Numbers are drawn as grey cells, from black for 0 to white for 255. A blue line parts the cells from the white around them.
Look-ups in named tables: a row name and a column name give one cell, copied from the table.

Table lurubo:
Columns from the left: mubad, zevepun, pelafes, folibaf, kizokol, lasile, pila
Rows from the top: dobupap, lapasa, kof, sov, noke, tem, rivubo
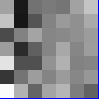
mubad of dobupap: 162
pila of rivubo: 98
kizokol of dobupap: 117
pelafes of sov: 96
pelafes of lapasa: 84
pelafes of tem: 157
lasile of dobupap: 162
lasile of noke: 130
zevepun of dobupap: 25
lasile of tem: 135
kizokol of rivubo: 181
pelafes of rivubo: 100
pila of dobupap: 196
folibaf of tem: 132
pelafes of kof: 164

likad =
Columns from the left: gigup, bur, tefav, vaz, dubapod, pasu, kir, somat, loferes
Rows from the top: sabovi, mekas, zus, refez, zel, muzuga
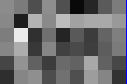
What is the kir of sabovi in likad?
38
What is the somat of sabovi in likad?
90
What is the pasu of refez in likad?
74
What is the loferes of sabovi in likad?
124
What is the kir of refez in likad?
62
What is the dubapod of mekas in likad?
189
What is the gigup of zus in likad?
125
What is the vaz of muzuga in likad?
77
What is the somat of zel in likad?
97
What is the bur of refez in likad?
173
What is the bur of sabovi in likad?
123
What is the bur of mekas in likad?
29
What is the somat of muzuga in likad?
133
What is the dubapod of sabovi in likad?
80
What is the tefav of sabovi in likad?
78
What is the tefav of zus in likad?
48
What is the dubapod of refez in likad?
65

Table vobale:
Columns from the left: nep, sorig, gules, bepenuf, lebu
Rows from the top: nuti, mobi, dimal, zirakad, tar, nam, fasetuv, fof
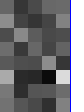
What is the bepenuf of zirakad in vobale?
69
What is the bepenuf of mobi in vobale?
69
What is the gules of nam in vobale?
39
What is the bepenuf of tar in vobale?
141
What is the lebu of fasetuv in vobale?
108
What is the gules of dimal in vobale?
92
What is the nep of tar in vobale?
89
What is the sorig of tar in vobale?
78
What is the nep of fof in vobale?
114

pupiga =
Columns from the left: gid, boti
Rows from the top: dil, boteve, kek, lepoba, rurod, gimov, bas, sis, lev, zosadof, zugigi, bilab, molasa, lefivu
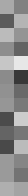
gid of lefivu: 175
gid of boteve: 91
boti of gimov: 56
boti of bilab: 133
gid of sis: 150
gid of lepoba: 141
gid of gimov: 139
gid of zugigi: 73
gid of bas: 145

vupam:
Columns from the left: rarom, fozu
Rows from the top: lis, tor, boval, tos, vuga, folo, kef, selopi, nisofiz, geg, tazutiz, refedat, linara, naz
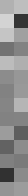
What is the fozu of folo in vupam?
151
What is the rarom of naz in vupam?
148
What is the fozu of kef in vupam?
153
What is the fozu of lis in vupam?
190
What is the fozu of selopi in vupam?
181
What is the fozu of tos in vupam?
130
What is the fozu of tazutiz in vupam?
140
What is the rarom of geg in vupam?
156
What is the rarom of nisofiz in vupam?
130
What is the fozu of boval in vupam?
160
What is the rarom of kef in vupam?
130
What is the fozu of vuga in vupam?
175
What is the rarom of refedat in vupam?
128
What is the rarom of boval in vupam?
197
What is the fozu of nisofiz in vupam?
131
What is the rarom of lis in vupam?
177

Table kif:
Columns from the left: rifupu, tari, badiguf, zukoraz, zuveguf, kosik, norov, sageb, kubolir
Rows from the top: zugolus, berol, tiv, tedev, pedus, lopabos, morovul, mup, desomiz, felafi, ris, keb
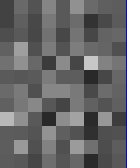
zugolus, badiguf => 83
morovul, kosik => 121
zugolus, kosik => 145
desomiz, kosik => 163
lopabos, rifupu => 90
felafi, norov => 48
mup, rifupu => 96
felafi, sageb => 79
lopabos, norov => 41
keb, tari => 88
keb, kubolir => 88
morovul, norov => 73
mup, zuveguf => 68
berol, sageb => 73
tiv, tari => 89
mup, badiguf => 136
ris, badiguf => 80
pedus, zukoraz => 59
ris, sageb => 77
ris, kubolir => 93

